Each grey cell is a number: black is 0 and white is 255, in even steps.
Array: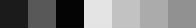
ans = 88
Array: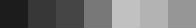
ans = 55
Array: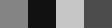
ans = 17
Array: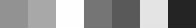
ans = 168
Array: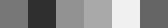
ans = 47
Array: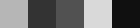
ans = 51
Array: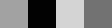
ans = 2
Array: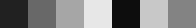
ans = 104
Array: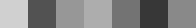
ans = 82
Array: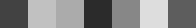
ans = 193
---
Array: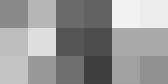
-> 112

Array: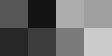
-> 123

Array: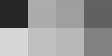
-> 184

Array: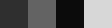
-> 11

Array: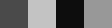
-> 13

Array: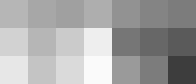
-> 218
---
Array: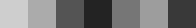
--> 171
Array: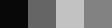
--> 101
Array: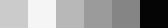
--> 245
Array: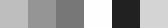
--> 149
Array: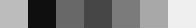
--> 15
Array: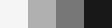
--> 176
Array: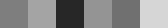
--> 164
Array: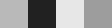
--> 33
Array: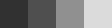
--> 79
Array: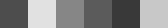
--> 225
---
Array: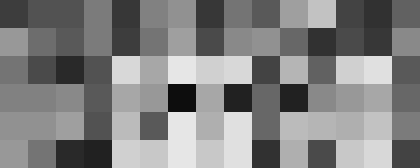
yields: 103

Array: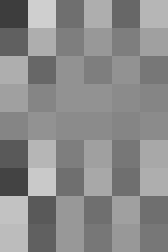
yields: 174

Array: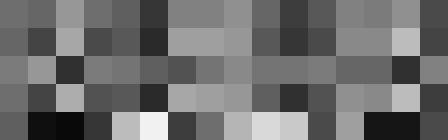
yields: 129

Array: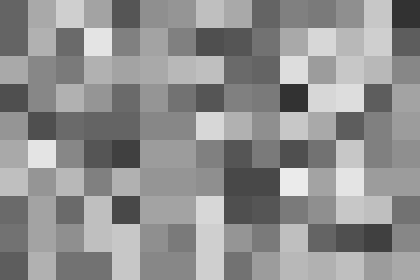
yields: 114

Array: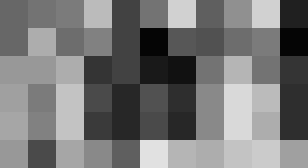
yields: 46

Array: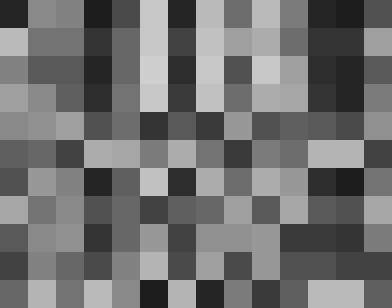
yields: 123

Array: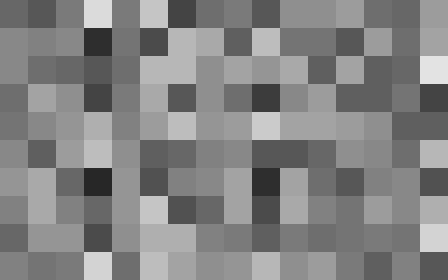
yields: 175

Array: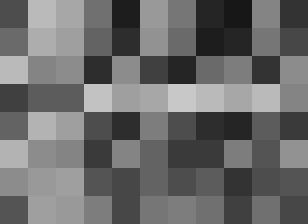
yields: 146
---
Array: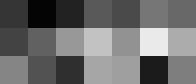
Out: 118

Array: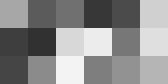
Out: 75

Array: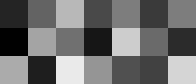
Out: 58

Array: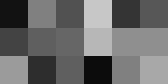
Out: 52

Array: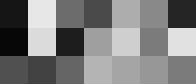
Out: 137

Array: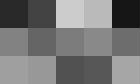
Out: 186

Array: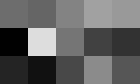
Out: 161

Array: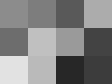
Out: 89

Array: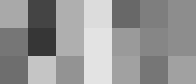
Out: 126
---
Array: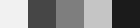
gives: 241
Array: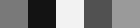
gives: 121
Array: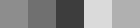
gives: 141
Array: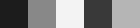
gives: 28
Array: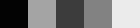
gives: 3
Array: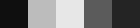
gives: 15
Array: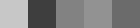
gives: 199
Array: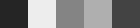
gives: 37
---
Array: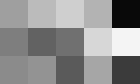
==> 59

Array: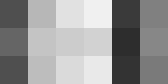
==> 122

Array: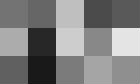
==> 143

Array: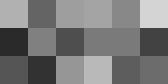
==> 108

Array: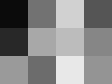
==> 148

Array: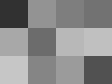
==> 81

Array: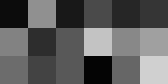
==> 208
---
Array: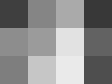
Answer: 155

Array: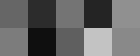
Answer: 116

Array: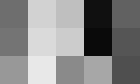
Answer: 204

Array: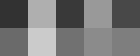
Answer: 57

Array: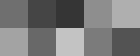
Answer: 53

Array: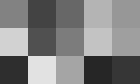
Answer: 124

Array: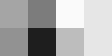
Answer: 124

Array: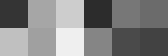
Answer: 44

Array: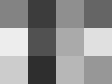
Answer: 81

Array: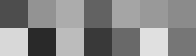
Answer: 165
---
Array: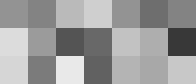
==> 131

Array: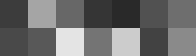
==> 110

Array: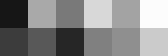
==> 252

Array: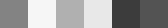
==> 83

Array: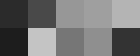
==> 180

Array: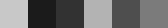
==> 123
